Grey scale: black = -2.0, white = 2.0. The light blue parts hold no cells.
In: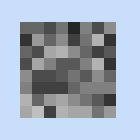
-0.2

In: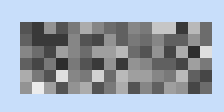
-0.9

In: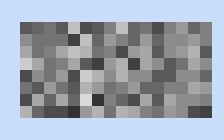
-0.8

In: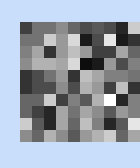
-0.4

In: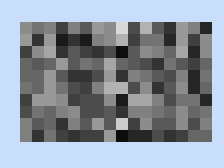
-0.4
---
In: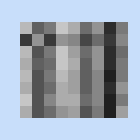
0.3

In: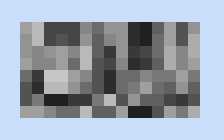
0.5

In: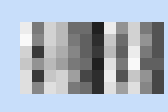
1.3

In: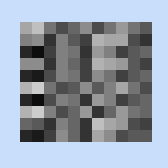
0.4

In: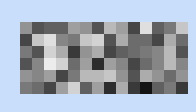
-0.5

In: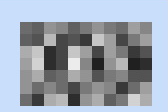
-0.3

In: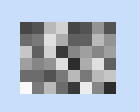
-0.7

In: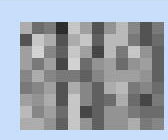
0.1
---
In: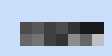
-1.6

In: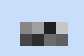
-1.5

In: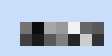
-0.4

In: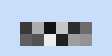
-1.3

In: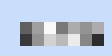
0.3

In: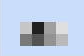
0.5
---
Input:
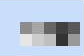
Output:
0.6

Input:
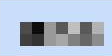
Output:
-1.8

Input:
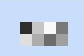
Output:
1.1

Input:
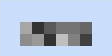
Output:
-1.2

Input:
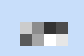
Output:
0.2

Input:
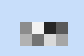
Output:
1.8

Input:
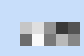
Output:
1.5

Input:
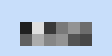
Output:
1.5

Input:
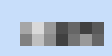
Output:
1.4

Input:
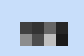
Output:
-1.2
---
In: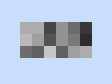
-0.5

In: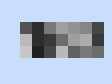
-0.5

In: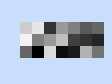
-1.6

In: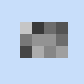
0.7

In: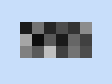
-1.0

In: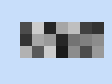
0.2
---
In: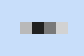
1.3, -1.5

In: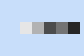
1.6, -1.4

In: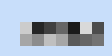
1.4, -1.6

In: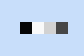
1.9, -1.9

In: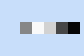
1.9, -1.9

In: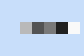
1.9, -1.5

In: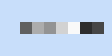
1.9, -1.3

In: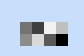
1.8, -2.0

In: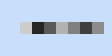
1.2, -1.4
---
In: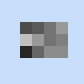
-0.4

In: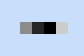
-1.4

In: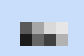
-0.4

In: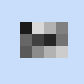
0.2

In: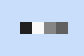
1.9

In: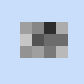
0.5
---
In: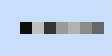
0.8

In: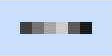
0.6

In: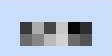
1.1

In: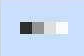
1.5

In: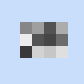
1.5

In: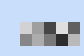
1.3

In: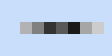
0.8
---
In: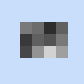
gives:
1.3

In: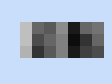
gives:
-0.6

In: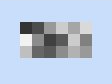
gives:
-0.6

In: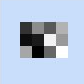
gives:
-0.4

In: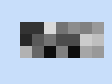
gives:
-1.8

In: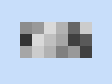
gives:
0.8

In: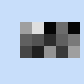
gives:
0.3

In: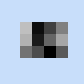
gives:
-2.0
